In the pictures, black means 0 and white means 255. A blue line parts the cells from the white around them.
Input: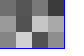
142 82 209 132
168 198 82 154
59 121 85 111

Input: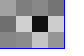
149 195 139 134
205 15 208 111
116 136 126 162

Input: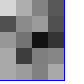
168 129 156 168
134 127 61 169
52 18 114 151
80 155 139 80
88 131 174 214

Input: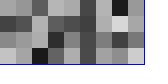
205 142 162 74 174 99 25 165 195
120 65 125 73 130 46 173 154 137
167 215 175 64 77 93 178 82 67
153 28 180 71 170 182 93 150 165

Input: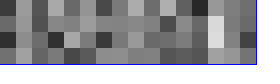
116 150 161 85 92 85 129 127 142 141 90 72 122 101 161 113
67 130 220 93 124 110 106 153 121 58 123 167 49 109 141 48
106 123 217 104 138 77 129 136 131 132 156 129 135 81 151 106
111 126 152 40 96 175 109 172 122 73 148 105 169 85 155 60

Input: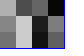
96 18 204 114
125 29 204 134
6 101 77 176
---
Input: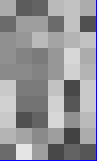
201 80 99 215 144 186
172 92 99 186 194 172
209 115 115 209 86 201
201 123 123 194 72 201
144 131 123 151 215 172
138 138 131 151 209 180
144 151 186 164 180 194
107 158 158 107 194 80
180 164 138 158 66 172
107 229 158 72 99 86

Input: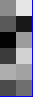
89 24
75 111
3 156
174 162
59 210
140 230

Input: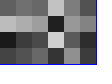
26 60 74 208 90 45
68 82 104 52 144 60
96 112 104 194 125 82
188 173 158 32 152 131

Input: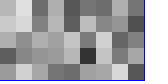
94 135 149 155 183 51 196 123 167
175 143 175 161 196 123 209 102 129
155 209 167 117 109 161 167 216 87
202 216 129 183 94 189 135 149 80
183 224 109 175 87 117 109 175 117

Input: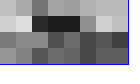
150 129 86 109 101 73 94 94
123 137 137 80 109 73 86 65
192 170 116 164 158 177 185 185
207 222 43 29 29 143 207 192

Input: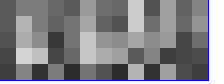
90 124 124 105 90 153 111 105 204 83 160 98 132
63 132 51 124 45 117 83 45 179 51 160 77 63
83 172 140 57 117 198 147 140 166 140 153 71 111
90 179 124 98 117 166 98 83 204 111 160 105 147
71 212 192 71 105 198 172 160 90 132 63 71 77
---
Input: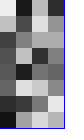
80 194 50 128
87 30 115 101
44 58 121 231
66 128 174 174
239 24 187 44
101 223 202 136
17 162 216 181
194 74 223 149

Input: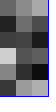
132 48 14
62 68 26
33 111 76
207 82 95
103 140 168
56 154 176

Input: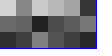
105 99 33 77 91 119
47 62 127 84 62 41
210 135 202 184 164 54

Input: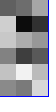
207 12 49
130 62 89
200 172 151
96 109 166
194 242 187
138 122 215

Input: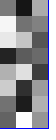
177 224 62
232 197 85
35 92 106
246 114 129
99 253 149
204 48 156
122 21 171
114 28 177

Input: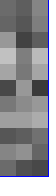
72 152 58
107 80 72
152 66 94
133 145 101
86 94 113
101 86 126
107 94 133
120 139 152
165 120 165
159 159 172
193 126 186
